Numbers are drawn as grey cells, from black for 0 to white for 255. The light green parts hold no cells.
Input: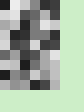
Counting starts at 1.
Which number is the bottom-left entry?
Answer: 180
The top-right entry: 61
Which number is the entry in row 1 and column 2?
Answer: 237
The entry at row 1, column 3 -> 202
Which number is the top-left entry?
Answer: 29
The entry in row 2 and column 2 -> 226
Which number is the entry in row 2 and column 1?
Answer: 214
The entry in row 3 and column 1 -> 169
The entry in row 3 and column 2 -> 192
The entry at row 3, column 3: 38

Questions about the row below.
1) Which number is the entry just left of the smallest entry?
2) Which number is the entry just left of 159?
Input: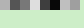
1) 62
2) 191

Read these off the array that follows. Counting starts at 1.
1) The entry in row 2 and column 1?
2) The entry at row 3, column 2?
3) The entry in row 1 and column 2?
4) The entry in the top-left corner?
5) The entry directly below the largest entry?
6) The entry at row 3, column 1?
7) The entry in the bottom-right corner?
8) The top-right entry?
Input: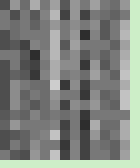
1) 120
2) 109
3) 150
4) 78
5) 150
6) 120
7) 160
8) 150

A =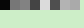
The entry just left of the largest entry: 68
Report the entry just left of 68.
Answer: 130

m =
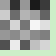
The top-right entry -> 58
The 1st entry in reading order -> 160
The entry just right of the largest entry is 223
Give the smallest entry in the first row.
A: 26
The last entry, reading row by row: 213
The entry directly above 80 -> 151
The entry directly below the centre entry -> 171

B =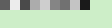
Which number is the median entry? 133
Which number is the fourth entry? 172
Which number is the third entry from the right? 113

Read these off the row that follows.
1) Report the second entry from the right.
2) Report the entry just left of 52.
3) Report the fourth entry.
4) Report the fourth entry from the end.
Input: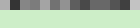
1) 64
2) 175
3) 124
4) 104

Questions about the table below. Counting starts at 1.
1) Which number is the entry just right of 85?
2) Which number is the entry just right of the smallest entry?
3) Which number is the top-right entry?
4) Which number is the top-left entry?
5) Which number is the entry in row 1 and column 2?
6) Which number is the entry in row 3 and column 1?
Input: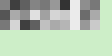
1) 170
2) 235
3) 120
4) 132
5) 63
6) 120

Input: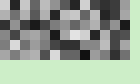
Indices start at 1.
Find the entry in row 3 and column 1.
49
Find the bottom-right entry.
113
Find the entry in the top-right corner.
156
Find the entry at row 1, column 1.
208
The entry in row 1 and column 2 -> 37
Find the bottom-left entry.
166
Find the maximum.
227
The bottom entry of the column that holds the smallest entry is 17
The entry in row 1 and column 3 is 199
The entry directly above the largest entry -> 101
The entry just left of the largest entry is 166
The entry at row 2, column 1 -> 177
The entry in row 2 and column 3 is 177
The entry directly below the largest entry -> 49
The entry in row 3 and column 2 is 146
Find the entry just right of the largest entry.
208
